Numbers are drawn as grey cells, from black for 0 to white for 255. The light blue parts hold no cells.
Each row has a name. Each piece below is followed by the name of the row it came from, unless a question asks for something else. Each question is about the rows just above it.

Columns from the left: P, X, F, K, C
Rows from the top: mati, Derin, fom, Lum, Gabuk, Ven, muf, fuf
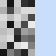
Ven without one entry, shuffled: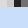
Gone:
[100]
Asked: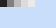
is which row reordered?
muf
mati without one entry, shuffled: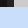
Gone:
[49]
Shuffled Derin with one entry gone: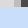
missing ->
[175]
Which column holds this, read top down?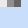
C
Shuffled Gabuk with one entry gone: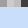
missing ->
[143]
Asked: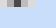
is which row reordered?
Derin

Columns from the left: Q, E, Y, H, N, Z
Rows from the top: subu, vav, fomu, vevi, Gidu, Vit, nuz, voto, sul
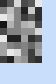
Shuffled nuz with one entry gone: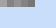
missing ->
[105]
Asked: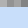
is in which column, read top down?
H
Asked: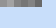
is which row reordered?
nuz
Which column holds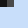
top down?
Q
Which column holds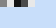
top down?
Q
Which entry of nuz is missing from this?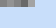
[118]
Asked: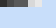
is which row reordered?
subu

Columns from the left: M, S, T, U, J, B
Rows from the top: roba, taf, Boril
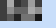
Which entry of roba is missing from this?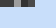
[169]
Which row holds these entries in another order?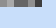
taf
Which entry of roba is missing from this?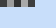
[74]
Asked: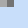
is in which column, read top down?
J
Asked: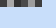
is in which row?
roba
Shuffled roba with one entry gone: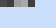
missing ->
[50]
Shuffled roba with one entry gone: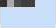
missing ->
[157]

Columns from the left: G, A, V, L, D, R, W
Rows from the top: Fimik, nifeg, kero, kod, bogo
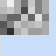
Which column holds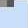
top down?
G
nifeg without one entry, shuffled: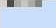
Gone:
[184]
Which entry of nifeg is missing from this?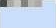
[211]
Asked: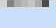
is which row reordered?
nifeg
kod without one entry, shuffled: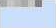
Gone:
[87]

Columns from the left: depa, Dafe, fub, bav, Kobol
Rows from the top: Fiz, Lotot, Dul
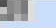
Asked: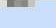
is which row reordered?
Lotot
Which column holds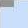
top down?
fub
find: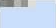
Dul

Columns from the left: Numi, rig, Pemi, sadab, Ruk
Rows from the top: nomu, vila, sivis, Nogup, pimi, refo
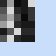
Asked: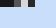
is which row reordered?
refo
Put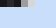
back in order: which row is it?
Nogup
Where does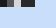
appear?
pimi

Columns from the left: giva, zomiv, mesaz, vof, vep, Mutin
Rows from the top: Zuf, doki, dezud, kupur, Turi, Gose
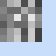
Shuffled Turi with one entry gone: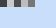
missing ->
[160]
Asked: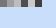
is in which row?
Turi
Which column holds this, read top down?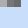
vof
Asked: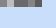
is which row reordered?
kupur
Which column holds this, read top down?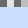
mesaz
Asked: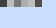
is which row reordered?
Zuf
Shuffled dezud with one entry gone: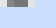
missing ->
[146]

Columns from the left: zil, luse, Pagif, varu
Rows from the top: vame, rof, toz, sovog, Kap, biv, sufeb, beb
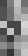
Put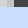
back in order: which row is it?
sovog
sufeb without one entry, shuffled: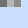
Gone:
[170]
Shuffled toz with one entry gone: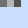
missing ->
[170]
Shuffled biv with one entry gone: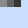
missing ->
[155]

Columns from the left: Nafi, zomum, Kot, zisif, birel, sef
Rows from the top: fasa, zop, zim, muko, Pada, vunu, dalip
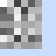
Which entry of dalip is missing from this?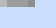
[169]
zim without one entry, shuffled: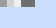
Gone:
[126]
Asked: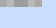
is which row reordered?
muko
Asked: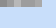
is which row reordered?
dalip
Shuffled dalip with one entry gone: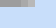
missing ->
[141]
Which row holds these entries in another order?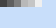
vunu

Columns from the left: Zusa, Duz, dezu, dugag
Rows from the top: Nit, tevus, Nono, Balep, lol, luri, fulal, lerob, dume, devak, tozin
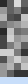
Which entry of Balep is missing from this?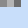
[152]
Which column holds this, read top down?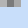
dugag
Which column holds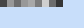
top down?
dezu
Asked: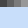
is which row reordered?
tevus

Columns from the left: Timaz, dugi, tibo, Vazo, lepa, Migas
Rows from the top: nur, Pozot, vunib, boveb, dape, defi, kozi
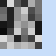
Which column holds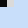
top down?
Timaz
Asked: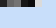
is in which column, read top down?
Timaz
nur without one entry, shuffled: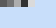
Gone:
[34]
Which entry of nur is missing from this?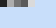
[49]
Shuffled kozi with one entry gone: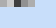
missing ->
[189]

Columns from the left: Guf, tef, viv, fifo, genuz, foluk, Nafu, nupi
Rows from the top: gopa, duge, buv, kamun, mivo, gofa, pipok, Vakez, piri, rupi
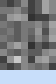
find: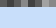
gopa
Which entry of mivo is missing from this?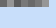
[80]
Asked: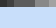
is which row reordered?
pipok

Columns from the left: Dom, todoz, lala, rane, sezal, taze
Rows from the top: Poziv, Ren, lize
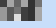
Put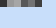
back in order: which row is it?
Ren
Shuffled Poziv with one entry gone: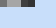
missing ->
[101]

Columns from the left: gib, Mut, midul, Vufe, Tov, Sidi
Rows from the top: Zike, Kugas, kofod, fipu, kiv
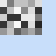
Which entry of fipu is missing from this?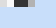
[37]
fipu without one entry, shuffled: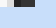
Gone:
[178]
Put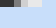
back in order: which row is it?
kofod
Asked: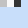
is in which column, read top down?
midul
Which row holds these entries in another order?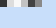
Kugas

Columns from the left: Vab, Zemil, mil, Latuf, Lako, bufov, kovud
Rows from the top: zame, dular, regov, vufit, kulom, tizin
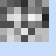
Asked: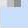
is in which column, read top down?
mil
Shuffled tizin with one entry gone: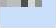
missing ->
[202]
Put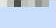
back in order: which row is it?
kulom
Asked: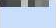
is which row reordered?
vufit
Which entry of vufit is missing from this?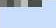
[63]
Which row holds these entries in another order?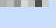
tizin

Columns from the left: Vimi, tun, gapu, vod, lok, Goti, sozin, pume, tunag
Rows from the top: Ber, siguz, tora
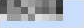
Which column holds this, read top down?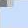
pume
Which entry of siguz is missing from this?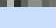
[125]
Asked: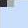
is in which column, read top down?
tunag
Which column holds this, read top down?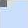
Goti

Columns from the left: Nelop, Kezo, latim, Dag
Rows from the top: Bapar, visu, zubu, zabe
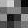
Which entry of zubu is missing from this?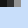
[163]
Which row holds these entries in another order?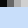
Bapar

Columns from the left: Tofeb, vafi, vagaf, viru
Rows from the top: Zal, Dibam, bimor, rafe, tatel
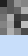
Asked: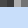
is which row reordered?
bimor
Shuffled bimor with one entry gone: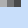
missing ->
[59]
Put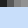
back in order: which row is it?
Zal
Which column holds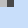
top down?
viru
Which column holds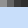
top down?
vagaf

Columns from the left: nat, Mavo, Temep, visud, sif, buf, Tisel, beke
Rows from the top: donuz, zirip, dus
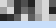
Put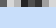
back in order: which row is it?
donuz
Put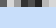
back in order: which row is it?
donuz
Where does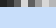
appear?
dus

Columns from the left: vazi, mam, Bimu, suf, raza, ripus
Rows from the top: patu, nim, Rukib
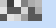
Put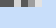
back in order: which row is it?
Rukib
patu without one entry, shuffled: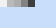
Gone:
[198]
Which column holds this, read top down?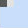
mam
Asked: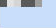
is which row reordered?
Rukib

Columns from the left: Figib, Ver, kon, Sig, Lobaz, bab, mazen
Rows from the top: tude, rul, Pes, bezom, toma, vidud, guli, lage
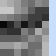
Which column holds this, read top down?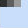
Ver
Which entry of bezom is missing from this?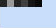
[79]
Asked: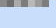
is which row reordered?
tude
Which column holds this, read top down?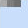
bab
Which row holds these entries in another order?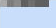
vidud

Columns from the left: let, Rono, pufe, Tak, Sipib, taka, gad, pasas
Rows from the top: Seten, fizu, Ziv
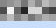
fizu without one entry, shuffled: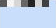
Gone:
[77]
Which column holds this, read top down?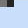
Tak
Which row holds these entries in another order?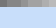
Seten

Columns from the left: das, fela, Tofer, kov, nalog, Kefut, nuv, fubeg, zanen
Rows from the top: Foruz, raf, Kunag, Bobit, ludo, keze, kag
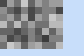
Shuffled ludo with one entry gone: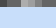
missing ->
[88]
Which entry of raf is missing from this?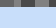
[143]
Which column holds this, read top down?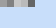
fubeg
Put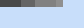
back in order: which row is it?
raf
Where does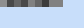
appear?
keze

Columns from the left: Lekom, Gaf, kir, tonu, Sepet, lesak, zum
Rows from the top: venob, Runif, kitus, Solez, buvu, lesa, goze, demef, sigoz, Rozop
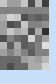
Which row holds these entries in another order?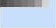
lesa
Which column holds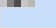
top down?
tonu
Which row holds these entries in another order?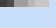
venob
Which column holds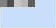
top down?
tonu
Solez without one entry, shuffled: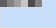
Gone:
[143]
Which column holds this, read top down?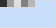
zum
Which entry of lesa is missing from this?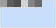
[118]

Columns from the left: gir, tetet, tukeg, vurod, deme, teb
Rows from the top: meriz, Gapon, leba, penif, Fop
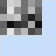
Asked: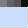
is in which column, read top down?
teb
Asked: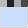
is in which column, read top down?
deme
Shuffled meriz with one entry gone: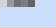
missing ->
[199]
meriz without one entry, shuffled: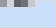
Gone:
[126]
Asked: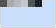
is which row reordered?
leba
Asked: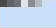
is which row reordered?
Fop

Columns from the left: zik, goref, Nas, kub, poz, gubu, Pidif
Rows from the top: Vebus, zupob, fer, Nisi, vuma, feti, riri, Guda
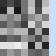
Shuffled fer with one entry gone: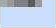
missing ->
[142]
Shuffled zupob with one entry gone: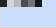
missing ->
[197]
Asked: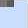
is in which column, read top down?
kub
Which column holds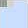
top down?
kub

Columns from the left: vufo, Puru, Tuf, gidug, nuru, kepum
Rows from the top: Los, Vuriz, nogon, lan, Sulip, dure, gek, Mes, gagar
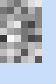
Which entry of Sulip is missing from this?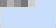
[165]
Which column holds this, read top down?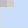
nuru

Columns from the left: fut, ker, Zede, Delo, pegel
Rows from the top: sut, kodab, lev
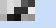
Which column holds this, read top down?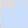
ker
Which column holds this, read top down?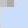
fut

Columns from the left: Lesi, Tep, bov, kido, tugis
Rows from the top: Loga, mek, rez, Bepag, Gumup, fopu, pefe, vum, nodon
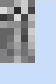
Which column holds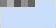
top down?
Tep
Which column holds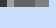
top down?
Lesi

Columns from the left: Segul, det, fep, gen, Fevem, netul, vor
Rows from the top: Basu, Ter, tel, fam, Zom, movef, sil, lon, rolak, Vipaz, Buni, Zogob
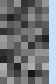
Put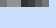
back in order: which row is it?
lon
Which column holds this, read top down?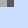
vor
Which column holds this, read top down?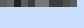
det
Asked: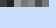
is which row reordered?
movef
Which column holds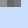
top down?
Fevem

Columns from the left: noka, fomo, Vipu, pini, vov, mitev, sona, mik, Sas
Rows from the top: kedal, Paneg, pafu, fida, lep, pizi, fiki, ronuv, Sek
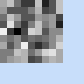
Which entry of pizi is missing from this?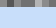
[101]
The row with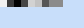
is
lep
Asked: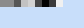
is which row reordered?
lep
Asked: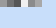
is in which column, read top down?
noka
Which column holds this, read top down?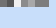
noka
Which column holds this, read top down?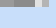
mik

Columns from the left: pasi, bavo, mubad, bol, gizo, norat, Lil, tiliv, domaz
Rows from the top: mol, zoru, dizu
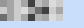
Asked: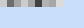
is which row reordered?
dizu
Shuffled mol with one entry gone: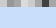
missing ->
[190]
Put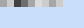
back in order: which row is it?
zoru
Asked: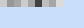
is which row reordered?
mol

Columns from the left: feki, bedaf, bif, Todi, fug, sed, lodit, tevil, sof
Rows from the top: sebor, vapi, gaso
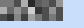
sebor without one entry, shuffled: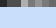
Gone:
[92]
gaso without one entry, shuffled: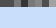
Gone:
[65]
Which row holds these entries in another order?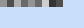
vapi
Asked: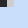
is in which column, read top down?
fug

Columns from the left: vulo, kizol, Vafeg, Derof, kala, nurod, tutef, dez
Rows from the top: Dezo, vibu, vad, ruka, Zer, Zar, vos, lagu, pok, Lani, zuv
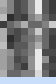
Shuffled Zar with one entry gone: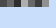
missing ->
[116]
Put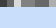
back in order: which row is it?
zuv

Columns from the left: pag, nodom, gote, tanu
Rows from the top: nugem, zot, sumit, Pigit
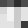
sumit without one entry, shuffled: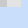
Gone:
[243]
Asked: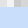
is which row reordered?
zot

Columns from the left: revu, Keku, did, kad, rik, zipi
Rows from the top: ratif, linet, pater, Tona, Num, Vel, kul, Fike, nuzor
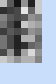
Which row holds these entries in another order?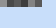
Num
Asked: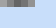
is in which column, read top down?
zipi
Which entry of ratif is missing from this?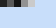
[190]

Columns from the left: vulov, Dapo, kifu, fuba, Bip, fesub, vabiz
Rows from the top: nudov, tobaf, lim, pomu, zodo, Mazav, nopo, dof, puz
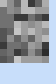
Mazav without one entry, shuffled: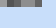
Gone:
[185]
